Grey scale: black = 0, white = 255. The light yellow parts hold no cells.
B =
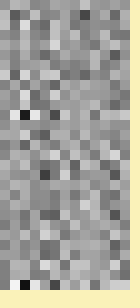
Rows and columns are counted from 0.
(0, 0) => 148
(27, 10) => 180
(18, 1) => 180
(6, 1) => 129
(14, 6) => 166
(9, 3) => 106
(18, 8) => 175
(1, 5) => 137
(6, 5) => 125
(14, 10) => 187
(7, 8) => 103
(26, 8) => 194
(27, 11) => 144
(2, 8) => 131
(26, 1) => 181
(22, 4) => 188
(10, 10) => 141
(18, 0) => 153
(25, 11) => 119
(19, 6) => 160
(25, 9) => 163
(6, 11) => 137
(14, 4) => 144
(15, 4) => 174
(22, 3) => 163
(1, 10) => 169
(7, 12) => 163
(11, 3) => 231
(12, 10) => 164
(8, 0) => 130
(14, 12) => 141
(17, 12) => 177
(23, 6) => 121
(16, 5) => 122
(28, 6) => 191
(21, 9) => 186
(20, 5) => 126
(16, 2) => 189
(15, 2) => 169

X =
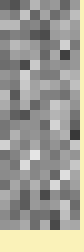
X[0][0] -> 98
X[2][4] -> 102
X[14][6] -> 123
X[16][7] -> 198
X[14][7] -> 198
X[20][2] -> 92
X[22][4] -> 173
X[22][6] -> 171
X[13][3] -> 148
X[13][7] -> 56
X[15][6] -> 161
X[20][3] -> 153
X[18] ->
[112, 166, 128, 177, 128, 215, 131, 160]
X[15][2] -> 165
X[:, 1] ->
[82, 126, 184, 129, 185, 159, 116, 137, 123, 89, 125, 96, 137, 177, 152, 131, 118, 143, 166, 152, 117, 108, 150]
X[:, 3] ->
[181, 102, 134, 86, 153, 162, 201, 142, 162, 165, 102, 145, 144, 148, 168, 229, 134, 135, 177, 152, 153, 111, 109]
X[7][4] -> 123
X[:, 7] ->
[153, 189, 158, 153, 121, 151, 151, 176, 191, 158, 147, 116, 97, 56, 198, 148, 198, 166, 160, 126, 107, 125, 167]
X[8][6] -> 140
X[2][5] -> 163
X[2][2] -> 126
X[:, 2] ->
[122, 194, 126, 122, 170, 152, 74, 209, 200, 182, 171, 82, 146, 142, 127, 165, 218, 161, 128, 94, 92, 147, 169]
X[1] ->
[144, 126, 194, 102, 164, 109, 139, 189]
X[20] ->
[159, 117, 92, 153, 141, 155, 200, 107]
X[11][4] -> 152
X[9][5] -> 128
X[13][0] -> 120
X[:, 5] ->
[153, 109, 163, 156, 126, 168, 147, 124, 164, 128, 199, 180, 211, 159, 147, 119, 141, 103, 215, 142, 155, 87, 73]
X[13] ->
[120, 177, 142, 148, 133, 159, 177, 56]

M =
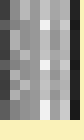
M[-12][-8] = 61
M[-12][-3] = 167
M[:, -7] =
[139, 139, 130, 175, 175, 139, 130, 176, 139, 175, 130, 130]
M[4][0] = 63
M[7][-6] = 144
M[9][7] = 35
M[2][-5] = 152
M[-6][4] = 242
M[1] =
[61, 139, 184, 153, 194, 166, 178, 35]
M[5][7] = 34
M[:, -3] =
[167, 166, 159, 149, 149, 167, 159, 149, 166, 149, 159, 160]
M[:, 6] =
[178, 178, 202, 183, 183, 178, 202, 183, 178, 183, 202, 203]
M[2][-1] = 26
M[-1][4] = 241
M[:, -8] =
[61, 61, 93, 63, 63, 61, 93, 63, 61, 63, 93, 93]
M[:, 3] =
[154, 153, 152, 152, 152, 153, 152, 152, 154, 152, 152, 152]
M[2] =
[93, 130, 145, 152, 241, 159, 202, 26]

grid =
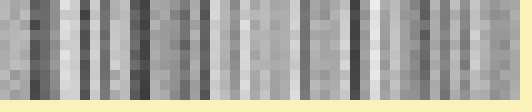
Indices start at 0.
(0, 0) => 183
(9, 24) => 209
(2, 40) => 160
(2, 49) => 154
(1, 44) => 125
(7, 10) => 111
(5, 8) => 98
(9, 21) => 207
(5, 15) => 173
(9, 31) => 176
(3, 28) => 174
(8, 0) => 167
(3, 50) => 152
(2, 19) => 159
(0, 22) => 180
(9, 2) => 166
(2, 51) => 167
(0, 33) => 168
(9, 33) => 177
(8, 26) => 187
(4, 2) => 178
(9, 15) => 178
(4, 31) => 181
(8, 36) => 163
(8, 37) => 220
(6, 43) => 167
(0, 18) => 124
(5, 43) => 176
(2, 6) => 222
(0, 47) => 197
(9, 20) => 84
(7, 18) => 125
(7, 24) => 206
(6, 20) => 100
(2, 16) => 155
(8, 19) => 156
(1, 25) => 183
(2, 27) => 161
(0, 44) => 127

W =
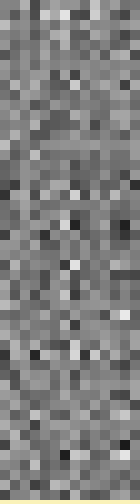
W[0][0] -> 132
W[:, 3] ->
[72, 76, 107, 88, 115, 117, 105, 151, 174, 148, 84, 150, 176, 85, 106, 188, 121, 140, 100, 75, 128, 89, 154, 105, 163, 124, 137, 114, 123, 75, 108, 132, 122, 128, 171, 37, 102, 140, 153, 110, 91, 193, 65, 114, 99, 154, 190, 130, 63, 160]
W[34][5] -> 82
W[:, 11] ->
[157, 95, 130, 105, 95, 164, 129, 139, 146, 154, 125, 164, 136, 114, 136, 113, 110, 104, 97, 184, 114, 94, 73, 82, 100, 121, 178, 72, 106, 92, 128, 173, 119, 137, 141, 170, 88, 131, 144, 78, 142, 173, 126, 133, 96, 187, 141, 114, 101, 148]
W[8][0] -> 103
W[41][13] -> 142
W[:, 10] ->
[136, 147, 137, 147, 129, 91, 140, 122, 167, 119, 112, 108, 119, 132, 137, 141, 120, 142, 94, 102, 147, 128, 163, 121, 149, 127, 110, 136, 125, 129, 151, 78, 139, 152, 166, 106, 142, 129, 146, 149, 118, 109, 132, 109, 142, 101, 129, 138, 125, 94]
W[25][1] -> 128
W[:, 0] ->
[132, 129, 188, 133, 149, 84, 152, 143, 103, 115, 146, 134, 122, 129, 188, 143, 97, 100, 85, 50, 109, 111, 120, 62, 148, 142, 82, 115, 167, 153, 186, 110, 151, 173, 109, 52, 81, 98, 173, 155, 127, 147, 173, 132, 66, 173, 138, 105, 172, 71]
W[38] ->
[173, 83, 130, 153, 149, 103, 146, 96, 162, 139, 146, 144, 138, 163]
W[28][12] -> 136
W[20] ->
[109, 129, 160, 128, 108, 111, 127, 127, 124, 121, 147, 114, 104, 128]
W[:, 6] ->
[146, 227, 154, 183, 174, 130, 138, 161, 86, 120, 132, 93, 95, 128, 146, 116, 145, 127, 166, 96, 127, 171, 212, 122, 138, 143, 57, 178, 134, 195, 150, 97, 177, 142, 70, 117, 131, 151, 146, 167, 137, 88, 157, 134, 157, 30, 90, 125, 168, 70]
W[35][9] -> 200
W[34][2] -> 125
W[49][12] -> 160
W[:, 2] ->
[176, 137, 141, 135, 120, 142, 144, 135, 133, 159, 141, 116, 128, 133, 127, 116, 145, 144, 144, 171, 160, 152, 132, 141, 113, 141, 114, 105, 132, 145, 116, 115, 148, 110, 125, 158, 143, 156, 130, 98, 128, 112, 134, 89, 157, 139, 93, 117, 137, 131]
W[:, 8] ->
[113, 70, 165, 89, 124, 98, 141, 149, 107, 142, 127, 150, 147, 124, 147, 132, 110, 102, 94, 72, 124, 94, 102, 89, 144, 141, 99, 101, 154, 115, 145, 125, 140, 133, 122, 53, 103, 135, 162, 125, 113, 173, 135, 104, 83, 184, 122, 94, 145, 103]
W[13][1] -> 175
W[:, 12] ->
[113, 69, 147, 69, 104, 176, 135, 159, 63, 160, 136, 165, 162, 90, 139, 112, 113, 71, 140, 125, 104, 103, 32, 54, 99, 139, 155, 76, 136, 129, 130, 233, 105, 126, 110, 124, 68, 103, 138, 70, 131, 199, 136, 150, 26, 228, 142, 95, 130, 160]
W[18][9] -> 126
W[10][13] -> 105
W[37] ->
[98, 77, 156, 140, 145, 110, 151, 74, 135, 121, 129, 131, 103, 143]
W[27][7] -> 81
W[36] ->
[81, 131, 143, 102, 98, 142, 131, 136, 103, 121, 142, 88, 68, 117]
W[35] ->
[52, 173, 158, 37, 183, 161, 117, 214, 53, 200, 106, 170, 124, 87]
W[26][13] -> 130
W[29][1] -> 86
